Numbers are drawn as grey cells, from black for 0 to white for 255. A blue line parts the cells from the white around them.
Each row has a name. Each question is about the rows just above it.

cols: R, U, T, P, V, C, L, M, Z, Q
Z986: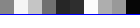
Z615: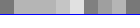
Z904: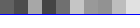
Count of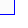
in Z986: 1
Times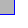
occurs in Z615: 4
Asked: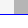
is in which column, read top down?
U
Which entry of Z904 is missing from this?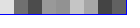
[189]

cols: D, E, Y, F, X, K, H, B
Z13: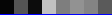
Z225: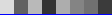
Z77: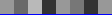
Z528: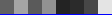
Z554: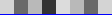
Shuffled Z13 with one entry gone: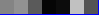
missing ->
[126]
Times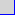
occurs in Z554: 2
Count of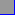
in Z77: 3

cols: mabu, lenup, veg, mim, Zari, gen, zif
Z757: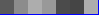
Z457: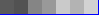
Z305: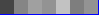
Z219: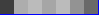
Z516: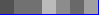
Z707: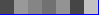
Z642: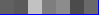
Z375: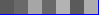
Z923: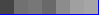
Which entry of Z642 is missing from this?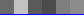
[97]
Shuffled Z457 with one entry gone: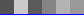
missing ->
[210]
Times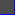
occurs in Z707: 1

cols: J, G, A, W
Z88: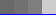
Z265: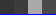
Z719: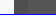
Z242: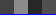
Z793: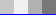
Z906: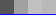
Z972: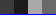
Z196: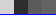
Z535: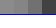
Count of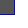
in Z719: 2
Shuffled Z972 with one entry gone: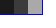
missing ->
[105]
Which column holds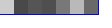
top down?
W

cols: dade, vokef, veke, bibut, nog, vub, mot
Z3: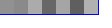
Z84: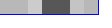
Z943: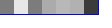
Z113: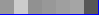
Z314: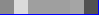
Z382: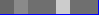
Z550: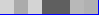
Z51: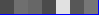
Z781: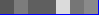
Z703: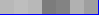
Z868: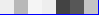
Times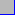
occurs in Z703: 2
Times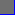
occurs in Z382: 4
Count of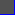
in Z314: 1
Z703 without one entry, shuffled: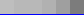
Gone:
[131]
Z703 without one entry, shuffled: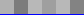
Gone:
[190]
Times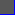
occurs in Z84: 2

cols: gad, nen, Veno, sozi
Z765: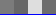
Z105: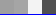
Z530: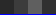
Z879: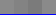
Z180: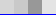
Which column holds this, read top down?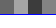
nen
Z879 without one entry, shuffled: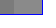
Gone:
[131]
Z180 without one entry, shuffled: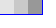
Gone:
[214]
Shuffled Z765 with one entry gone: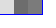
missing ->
[103]
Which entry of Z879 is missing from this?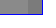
[131]

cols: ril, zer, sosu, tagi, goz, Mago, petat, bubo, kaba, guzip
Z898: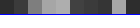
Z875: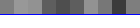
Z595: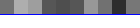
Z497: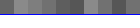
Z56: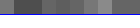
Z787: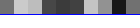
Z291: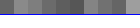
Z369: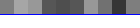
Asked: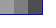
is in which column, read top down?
sosu
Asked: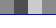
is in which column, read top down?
zer
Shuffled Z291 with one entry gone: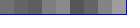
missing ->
[107]
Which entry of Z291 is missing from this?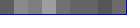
[132]

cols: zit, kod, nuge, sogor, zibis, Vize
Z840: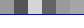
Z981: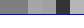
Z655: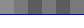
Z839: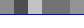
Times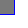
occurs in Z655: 3
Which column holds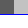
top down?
nuge
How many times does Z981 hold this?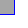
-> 1

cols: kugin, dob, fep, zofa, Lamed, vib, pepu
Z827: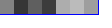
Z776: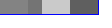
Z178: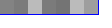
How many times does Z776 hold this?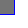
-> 1
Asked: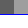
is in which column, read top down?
pepu
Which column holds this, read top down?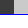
zofa
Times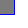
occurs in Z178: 2
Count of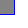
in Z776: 2
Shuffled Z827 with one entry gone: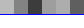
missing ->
[54]

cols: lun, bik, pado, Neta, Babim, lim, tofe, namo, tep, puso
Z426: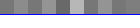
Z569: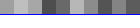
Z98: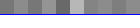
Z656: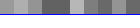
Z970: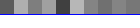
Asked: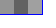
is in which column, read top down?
Neta
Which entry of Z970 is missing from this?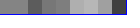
[112]
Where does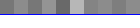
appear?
Z98

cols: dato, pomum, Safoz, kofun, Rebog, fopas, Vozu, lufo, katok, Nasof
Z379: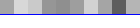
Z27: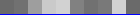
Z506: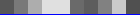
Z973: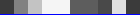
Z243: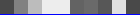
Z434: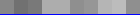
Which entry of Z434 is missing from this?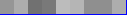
[135]
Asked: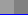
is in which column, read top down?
fopas
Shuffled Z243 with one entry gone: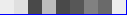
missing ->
[99]

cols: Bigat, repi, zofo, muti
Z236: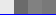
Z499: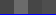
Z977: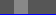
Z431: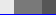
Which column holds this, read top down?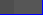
muti
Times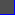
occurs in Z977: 0
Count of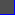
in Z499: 1
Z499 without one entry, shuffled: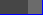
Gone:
[78]
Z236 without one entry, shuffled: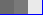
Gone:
[129]
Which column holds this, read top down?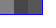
zofo

